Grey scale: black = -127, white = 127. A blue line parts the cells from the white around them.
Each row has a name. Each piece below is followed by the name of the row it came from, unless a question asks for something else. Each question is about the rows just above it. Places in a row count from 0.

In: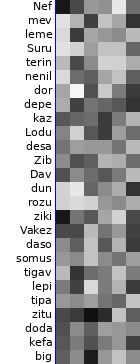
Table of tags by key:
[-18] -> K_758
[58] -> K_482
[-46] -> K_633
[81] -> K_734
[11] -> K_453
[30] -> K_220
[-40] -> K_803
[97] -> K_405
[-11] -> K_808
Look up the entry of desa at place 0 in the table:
K_808
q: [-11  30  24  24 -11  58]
desa
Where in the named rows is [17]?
Nef, 3
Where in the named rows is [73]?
dor, 3
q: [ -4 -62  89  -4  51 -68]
lepi
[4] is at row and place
Lodu, 0
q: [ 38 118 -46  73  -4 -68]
dor

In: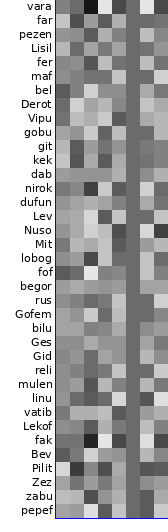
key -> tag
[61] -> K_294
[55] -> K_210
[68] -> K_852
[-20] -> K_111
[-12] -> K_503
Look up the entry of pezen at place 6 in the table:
K_294
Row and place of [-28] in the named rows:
gobu, 3

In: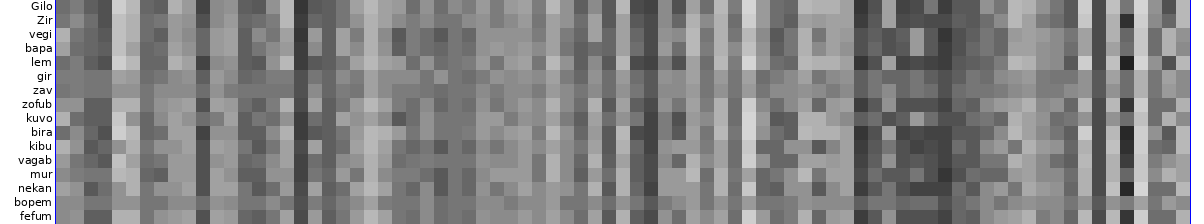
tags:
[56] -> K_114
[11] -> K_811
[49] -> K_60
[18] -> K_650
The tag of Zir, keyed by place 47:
K_60
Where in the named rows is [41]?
nekan, 69
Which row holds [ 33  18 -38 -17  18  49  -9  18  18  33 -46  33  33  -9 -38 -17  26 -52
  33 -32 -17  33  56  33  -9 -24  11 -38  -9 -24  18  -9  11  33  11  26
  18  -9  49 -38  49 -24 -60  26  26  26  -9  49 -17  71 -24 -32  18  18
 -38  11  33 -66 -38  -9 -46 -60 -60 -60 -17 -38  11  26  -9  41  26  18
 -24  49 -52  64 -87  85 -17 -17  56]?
nekan
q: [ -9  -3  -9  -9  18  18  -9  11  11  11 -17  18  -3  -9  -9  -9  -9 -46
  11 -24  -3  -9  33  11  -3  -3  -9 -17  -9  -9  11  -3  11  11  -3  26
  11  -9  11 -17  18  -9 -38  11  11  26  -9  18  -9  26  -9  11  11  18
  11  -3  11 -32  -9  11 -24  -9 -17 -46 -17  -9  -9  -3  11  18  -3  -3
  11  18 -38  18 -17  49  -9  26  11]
zav
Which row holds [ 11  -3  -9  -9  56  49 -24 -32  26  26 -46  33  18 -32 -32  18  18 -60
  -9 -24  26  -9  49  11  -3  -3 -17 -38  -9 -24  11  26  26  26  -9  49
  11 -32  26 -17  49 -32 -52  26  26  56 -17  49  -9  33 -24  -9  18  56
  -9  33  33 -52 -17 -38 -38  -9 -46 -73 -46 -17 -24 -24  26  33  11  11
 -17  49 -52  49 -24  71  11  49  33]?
mur
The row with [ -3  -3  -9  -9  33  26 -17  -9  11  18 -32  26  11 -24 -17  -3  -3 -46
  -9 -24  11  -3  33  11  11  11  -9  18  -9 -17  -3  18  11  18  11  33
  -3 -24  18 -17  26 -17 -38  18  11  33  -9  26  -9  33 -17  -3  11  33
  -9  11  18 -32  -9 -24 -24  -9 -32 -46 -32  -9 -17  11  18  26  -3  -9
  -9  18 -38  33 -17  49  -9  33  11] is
gir
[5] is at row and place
kibu, 55

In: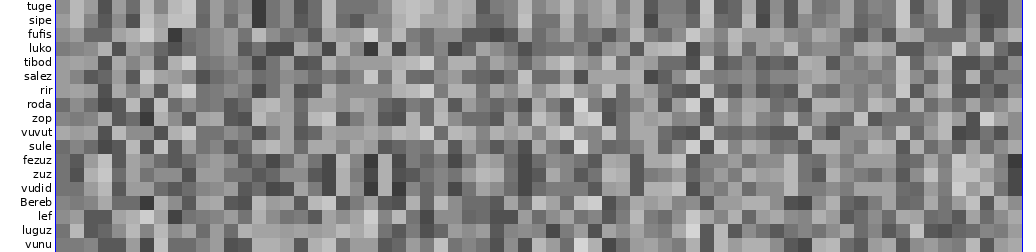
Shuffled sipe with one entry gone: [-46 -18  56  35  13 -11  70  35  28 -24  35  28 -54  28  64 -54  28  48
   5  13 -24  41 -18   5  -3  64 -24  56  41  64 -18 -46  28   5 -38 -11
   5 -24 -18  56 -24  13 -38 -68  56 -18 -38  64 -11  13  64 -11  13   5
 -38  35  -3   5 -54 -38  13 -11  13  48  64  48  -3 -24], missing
[20]
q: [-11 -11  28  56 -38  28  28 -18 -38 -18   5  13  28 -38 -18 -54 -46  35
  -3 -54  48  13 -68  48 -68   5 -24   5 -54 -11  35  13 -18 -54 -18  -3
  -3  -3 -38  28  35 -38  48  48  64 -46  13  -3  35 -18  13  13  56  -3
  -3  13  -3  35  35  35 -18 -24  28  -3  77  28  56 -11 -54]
vudid
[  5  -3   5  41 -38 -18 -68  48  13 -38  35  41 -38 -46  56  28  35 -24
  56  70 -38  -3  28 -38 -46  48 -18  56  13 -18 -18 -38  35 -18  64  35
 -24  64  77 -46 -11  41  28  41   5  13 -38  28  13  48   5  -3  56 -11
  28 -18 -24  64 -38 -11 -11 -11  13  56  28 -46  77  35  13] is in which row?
zop
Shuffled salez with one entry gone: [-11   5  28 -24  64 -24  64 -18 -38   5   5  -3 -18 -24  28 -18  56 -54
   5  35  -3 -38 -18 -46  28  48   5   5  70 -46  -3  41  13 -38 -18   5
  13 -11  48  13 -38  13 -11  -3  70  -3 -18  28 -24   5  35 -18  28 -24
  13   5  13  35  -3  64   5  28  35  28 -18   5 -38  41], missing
[-31]
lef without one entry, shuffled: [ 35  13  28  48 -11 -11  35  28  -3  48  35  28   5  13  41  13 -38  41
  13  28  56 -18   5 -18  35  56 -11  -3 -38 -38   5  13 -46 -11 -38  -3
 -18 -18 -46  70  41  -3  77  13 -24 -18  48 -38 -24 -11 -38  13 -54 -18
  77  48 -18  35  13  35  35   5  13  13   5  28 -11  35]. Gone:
[-60]

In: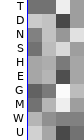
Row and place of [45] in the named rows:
H, 1
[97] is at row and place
N, 3

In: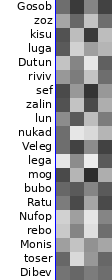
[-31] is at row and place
Dutun, 3
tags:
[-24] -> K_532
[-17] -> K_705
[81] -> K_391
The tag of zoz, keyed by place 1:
K_532
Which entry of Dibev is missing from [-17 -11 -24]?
[-3]
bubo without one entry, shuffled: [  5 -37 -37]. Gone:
[-24]
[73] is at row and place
rebo, 0

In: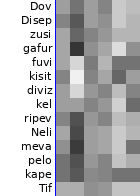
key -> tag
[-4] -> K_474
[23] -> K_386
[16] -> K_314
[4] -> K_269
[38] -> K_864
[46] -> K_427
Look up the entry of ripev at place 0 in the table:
K_269
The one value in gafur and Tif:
[16]
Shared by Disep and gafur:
[16]
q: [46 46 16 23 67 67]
Tif
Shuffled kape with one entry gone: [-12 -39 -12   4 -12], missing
[10]
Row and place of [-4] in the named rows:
fuvi, 2

